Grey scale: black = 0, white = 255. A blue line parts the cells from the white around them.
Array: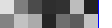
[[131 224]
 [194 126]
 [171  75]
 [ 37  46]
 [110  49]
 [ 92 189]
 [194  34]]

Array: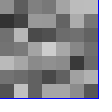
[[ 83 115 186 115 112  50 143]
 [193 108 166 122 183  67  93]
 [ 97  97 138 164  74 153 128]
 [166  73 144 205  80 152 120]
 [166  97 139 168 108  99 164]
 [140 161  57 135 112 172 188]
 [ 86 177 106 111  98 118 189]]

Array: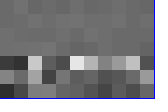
[[ 46 132  59 111 111 106 106]
 [ 72 106  50 112 108 108 113]
 [125 163 201 113 107 113 103]
 [126  67  93 116 107 109 107]
 [101 117  76 107 111 113 103]
 [ 97  93 230 101 106 114 110]
 [ 83 101 180 104 113 110 104]
 [ 69  81 130 110 110 110 106]
 [ 91  87 154 106 106 113 110]
 [ 77 106 192 106 106 106 106]
 [103 154  81 100 106 110 103]]

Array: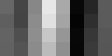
[[ 98  99  95 103]
 [ 84  79  68  69]
 [139 142 140 135]
 [187 199 224 231]
 [143 150 164 169]
 [  7   8   4   8]
 [ 58  55  47  38]
 [ 86  87  91  91]]

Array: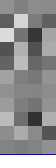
[[132 141 187 156 144 161  99  82 220  93 144]
 [126 171 110 126 134 128 188 177 116 212 128]
 [132 138  49 116 133 120 103  81  54 123 140]
 [145  84 175 147 140 148 117 171 165  97 138]]

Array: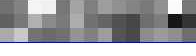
[[170  97 113]
 [200 119 131]
 [115 176 244]
 [106 138 240]
 [113 122 119]
 [148 173 164]
 [129 113 127]
 [157 101 157]
 [ 85  82 144]
 [ 73  71 132]
 [140 110 121]
 [154 124 145]
 [143  22 251]
 [110  52 119]]
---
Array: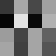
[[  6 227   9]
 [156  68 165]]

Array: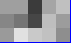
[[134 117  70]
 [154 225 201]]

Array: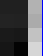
[[ 35  34 171]
 [ 26  24 194]]

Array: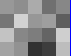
[[118 210 151]
 [195 135 125]]

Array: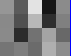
[[137  80 184]
 [138  43 114]]

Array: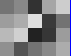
[[157 172 223]
 [185 208  34]]

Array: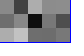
[[110 136  14]
 [173 194 110]]

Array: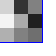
[[244 171  32]
 [176 129 111]]
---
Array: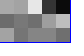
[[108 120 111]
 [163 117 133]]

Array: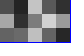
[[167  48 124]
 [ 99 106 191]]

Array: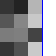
[[ 86 134 200]
 [124 127  67]]

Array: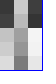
[[ 64 186  52]
 [195 160 244]]

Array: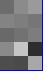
[[131 126 118]
 [105 114 125]]

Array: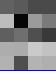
[[188   6 155]
 [ 95 111  79]]
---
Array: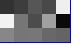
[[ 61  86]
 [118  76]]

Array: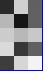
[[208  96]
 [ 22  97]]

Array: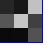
[[ 23 193]
 [198  64]]

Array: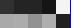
[[ 36  36]
 [172 145]]

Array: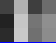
[[177  62]
 [198 117]]

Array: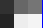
[[103 117]
 [237 244]]

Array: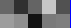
[[ 48 100]
 [143  18]]
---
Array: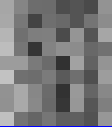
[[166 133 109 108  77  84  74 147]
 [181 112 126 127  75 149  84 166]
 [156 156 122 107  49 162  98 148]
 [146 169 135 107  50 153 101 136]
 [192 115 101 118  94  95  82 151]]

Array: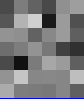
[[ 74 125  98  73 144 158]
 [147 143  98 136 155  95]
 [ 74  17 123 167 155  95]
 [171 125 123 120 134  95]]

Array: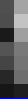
[[ 79 164]
 [ 26 159]
 [ 69 116]
 [ 22  31]]

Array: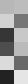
[[183 188]
 [ 54 200]
 [219 105]]

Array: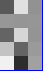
[[ 89 224 146]
 [100 214 148]
 [241  45 161]]

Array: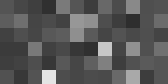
[[ 84  71  63  48 122  85  61 104  76 137  79  82]
 [ 65  79  70  88  93 143  90  69  83  73  79  68]
 [ 62  66  78  55  88  70  96 128  62  81  90  85]]
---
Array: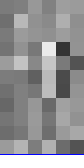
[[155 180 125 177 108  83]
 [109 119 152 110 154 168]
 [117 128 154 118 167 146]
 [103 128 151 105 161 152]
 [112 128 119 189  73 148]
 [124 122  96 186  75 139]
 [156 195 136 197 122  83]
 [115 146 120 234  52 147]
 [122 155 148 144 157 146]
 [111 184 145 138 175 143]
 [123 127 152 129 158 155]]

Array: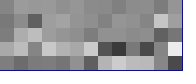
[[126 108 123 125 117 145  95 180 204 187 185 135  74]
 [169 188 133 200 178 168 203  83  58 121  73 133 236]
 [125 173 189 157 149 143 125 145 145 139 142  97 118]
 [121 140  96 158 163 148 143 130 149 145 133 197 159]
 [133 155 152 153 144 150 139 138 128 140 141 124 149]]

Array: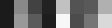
[[ 27 153  91  29 247  76 117 217]
 [ 27 137  66  34 193  83  89 176]]

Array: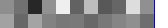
[[162 103 164 130 120 121 104 120 133 143 110]
 [142 113  39 145 239  98 189  88 102 221 144]]

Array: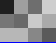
[[183 183 135  90]
 [118 105 202 170]
 [ 31 159 110 206]]

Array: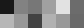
[[183 152  66 177 153 105]
 [ 24 130 119 160 226 108]]

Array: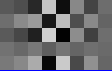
[[121 136 171   8 202  73 145 102]
 [114 104 120  94 117 101 111 106]
 [ 90  71  32 208   2 141  64 110]
 [110 138 155  24 189  78 137 100]
 [ 89  78  40 197  14 136  68 109]]

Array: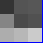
[[173 183 203]
 [133  74  81]
 [ 52  84  87]]

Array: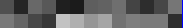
[[121 101  71  55 194 175 150 165 114 126 122 122  46]
 [ 80  37 104  88  31  27  94  98 111  68  45  71 118]]
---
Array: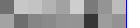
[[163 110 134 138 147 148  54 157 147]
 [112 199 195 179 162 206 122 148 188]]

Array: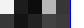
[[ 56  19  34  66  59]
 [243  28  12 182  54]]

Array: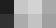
[[ 50 172 195 160]
 [ 30 199 211 169]]

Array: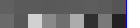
[[106  88 209 137 111 172  48 121  33]
 [ 96  90  90  89  90  91  93  91  85]]

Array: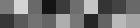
[[ 55  90 115 101 174 120  37  99 185 163]
 [123 212 105  20  59 110 197  52  67 104]]

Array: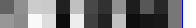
[[151 139 249 221  12 237  64  34 193  14  22  24 119]
 [ 98 144 204 202  33 192  72  49 145  29  87  39 119]]
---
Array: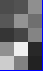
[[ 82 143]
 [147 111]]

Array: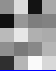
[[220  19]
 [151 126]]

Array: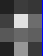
[[ 60  54]
 [225 109]]

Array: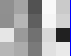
[[164  82]
 [182  95]]

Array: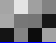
[[228 160]
 [119 117]]

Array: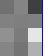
[[133  63]
 [127 128]]
